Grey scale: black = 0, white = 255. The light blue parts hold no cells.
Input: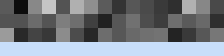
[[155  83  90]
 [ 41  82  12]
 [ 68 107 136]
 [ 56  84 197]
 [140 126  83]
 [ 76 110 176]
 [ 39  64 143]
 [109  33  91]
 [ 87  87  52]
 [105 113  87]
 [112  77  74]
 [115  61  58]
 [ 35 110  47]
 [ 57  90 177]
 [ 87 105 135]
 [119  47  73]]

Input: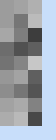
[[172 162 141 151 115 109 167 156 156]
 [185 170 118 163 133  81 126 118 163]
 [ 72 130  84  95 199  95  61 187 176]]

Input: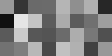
[[114  90  16 154]
 [126 203 229  53]
 [184  87 196 106]
 [ 73  84  92 107]
 [193 107 171 181]
 [177 173  91 143]
 [ 65 120 112 176]
 [152  80 158  39]]

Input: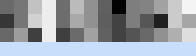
[[104  54 106]
 [157 118 118]
 [ 63 209 194]
 [237 237 237]
 [ 63 109 109]
 [107 169 187]
 [161 145 145]
 [ 97  94  96]
 [ 66  66   2]
 [ 84 126 126]
 [105  86 131]
 [145  32 162]
 [175 203 203]
 [222 166 244]]

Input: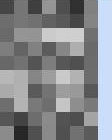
[[139  86 110 170 183 104 126 106 109  70]
 [ 39  67 179 177 176 114 100 148 118 117]
 [ 80 109 121  90 133  84 129 148 113  63]
 [138 139 110 115 157 125  92 203  98 148]
 [ 80  83 197 157 201  87 134 207  89  79]
 [113  78 142 153 178  80 174 207  70  48]
 [ 91 164 121  88 109 108 106 112 132 128]]

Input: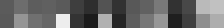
[[ 89  91]
 [149 109]
 [112  93]
 [102  96]
 [237  90]
 [ 51  62]
 [ 27  46]
 [177  83]
 [ 37  50]
 [ 93  88]
 [119  97]
 [151 121]
 [ 31  50]
 [ 63  72]
 [142 186]
 [173 193]]

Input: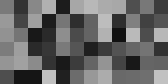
[[ 78 149 124 146 153 122]
 [ 21 161 158 117  69  51]
 [ 21 139  42  24 160 136]
 [192  51  55  42  29 177]
 [ 32  25 122 142 118  28]
 [108  60  85  75  46 167]
 [152 101  31 100  99 184]
 [172 148  59 178 189 171]
 [105  68  83  17  46 168]
 [107  24 102 186 128  79]
 [111 101 116  77  65 120]
 [193  99  50 184  84  60]]
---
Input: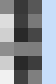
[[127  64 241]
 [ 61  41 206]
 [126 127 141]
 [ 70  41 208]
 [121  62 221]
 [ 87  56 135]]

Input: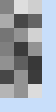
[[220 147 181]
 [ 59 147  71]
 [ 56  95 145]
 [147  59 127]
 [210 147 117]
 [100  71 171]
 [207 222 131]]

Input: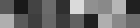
[[108 137 175  32  97  59 103  62  90 175]
 [ 32 182 137 144 218  47 107  67  25  88]]

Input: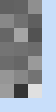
[[224  52 156]
 [115 135 150]
 [154 102 108]
 [108 113 116]
 [ 82 165 102]
 [ 95 113 136]
 [143  99  97]]

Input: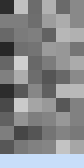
[[166 195 133 129 120  87]
 [121 131 116  85  70 126]
 [129 152 132 126 148  97]
 [129  87 153 165 202  73]
 [185 185  95 135  88  44]
 [138 104  85 109 173 128]
 [171 151 124 104 207 102]
 [117 151 155 116 112  39]
 [177 183  98 127 123 104]
 [137 172 157 110 126 126]
 [137 106 177 108 193  45]]

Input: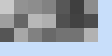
[[178 115 115 105 129 167  85]
 [ 76  66  80 175 184 102 159]
 [140  63  87 130 141 146 201]]

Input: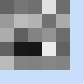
[[131 134 129 131 186]
 [ 98 235  22  24  97]
 [108 147 131  96 172]
 [171 114 179 186 154]
 [109 224 112 118  99]]

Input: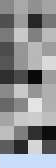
[[ 76 214  39  93]
 [ 13  47 126 189]
 [190 205 200 164]
 [176 228 135 103]
 [175 149 201 137]
 [156  10  74  46]
 [218 184 149  85]
 [157 185 150  76]
 [186 128 201 121]
 [118  38 155  80]
 [163 145 168 137]]
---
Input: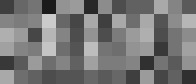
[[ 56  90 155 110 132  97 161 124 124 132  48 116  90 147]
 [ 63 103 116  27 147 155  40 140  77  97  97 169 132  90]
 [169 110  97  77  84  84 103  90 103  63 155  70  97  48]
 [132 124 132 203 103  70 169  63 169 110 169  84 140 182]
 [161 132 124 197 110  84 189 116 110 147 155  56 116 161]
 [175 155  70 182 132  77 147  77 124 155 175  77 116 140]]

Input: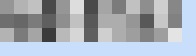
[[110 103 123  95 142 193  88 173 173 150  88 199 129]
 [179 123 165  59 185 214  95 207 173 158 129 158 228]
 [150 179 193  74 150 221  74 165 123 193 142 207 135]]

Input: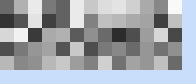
[[ 52  84 227  64  98 234 129 192 184 170 163  64 192]
 [ 78 121 150 163  84 200  78 121 136 106 150 114 144]
 [184 136 144 184 200 157 129 208 114 163 150 192 106]
 [106 177 234 121  98 234 200 221 227 208 170 136 249]
 [215 241  58 170 177  91 144 106  44  78 157 215  72]]

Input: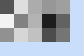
[[242 129 179  29  98]
 [145 214 193  77 117]
 [ 84 222 172 151 159]]

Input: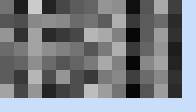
[[115  29 203  35  71  92 100 149 142  15  85 169  63]
 [149  49 163  42  57  71 182 169 129   7  92 157  49]
 [ 92  57 182  78 149  78  57 122 136  63 107 136  49]
 [163  71 149  35  63  78 189 157 115   7  85 157  42]
 [ 85  78 136 142 136 107 115  92 175  57  92 107  42]
 [ 92 100 142 107  85 100 122 169 129   7 136 163  35]
 [107 122 163 142 129 115  85 122 175  57 100 149  29]]

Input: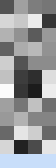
[[214  34  75 229]
 [251  54  28 236]
 [193  61  46 221]
 [206  83 140 140]
 [160 118 193 111]
 [178 146  91 153]
 [ 83 160 125 118]
 [ 97 172 185 146]
 [153 178 132 132]
 [214 200 236  54]
 [104 229 206 104]]

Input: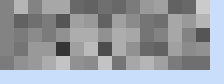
[[131  98 111 123  85 160 153  98 160 139 117 111 167 153 181]
 [131 117 153 153  53 160 187  77 173 145 104  98 160 139 145]
 [131 123 139 123 145 173 173 145 173 167 117 131 167 131  85]
 [123 145 153 173 195 145 139 195 117 167 181 160 123 111 111]
 [131 181 131 167 167 104  98 111 104 123 153 160  98 104 203]]
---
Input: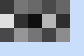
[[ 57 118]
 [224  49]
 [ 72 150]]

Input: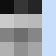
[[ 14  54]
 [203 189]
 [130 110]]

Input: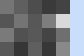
[[117  95]
 [ 85 116]
 [122  81]]

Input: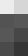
[[236 214]
 [ 83  87]
 [ 87  71]]

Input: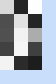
[[217  37]
 [ 78 226]
 [ 80 242]]

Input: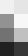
[[240 229]
 [146 247]
 [114 192]]
